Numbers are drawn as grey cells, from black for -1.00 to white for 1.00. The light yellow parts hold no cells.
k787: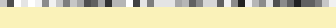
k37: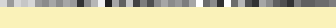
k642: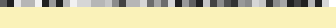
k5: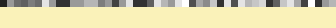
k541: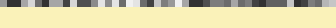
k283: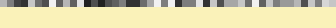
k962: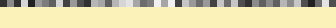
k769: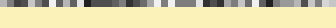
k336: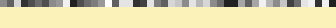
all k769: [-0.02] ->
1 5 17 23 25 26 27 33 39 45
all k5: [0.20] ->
1 7 10 11 15 17 24 46
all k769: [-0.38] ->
3 6 13 14 15 19 30 43
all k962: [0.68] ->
3 8 17

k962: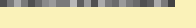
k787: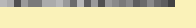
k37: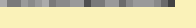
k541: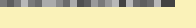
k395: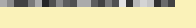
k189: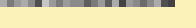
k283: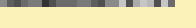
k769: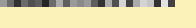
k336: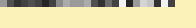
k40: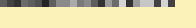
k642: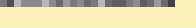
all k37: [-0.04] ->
1 2 7 13 14
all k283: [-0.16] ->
3 8 9 10 24

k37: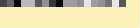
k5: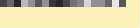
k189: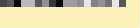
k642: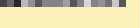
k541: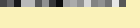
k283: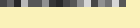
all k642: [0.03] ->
6 7 8 11 13
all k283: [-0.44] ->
0 9 13
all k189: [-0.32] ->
1 5 17
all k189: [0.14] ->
6 11 14

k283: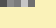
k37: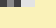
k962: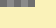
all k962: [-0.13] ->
0 2 4
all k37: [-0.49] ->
0 2

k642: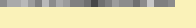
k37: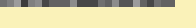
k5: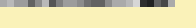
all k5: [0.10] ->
5 11 15
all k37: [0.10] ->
5 10 16
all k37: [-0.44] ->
6 11 12 13 21
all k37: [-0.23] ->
7 8 9 15 20 23 24
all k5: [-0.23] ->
4 13 14 22
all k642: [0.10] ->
0 7 17 18 20 24

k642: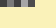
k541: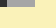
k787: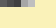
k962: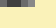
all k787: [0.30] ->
3
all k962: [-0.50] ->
1 2
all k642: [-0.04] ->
1
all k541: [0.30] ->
1 2 3 4
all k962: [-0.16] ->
0 3

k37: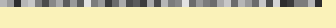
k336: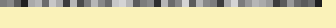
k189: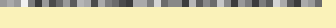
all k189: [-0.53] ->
5 18 26 33 36 42
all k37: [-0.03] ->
5 13 24 29 42 43
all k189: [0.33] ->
1 12 14 19 20 40 43
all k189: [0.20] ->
0 2 6 9 34 44
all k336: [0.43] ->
5 10 13 18 23 28 36

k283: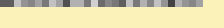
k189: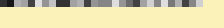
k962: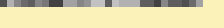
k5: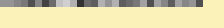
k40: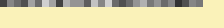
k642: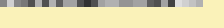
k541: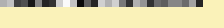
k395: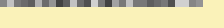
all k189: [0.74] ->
5 16 23
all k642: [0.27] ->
9 10 14 19 20 23
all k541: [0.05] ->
5 24 25
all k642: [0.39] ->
5 7 15 16 28
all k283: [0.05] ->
4 15 21 27

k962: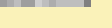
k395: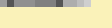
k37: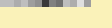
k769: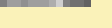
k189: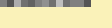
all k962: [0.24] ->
0 3 4
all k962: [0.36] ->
1 7
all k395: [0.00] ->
5 6 7
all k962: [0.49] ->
2 6 8 9 10 11
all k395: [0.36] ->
9 10
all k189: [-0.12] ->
3 7 9

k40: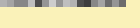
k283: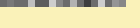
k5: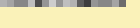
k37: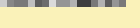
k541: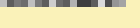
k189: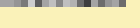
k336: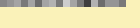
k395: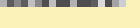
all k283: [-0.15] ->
0 2 3 9 11 13 15
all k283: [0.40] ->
10
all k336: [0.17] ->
1 15 16

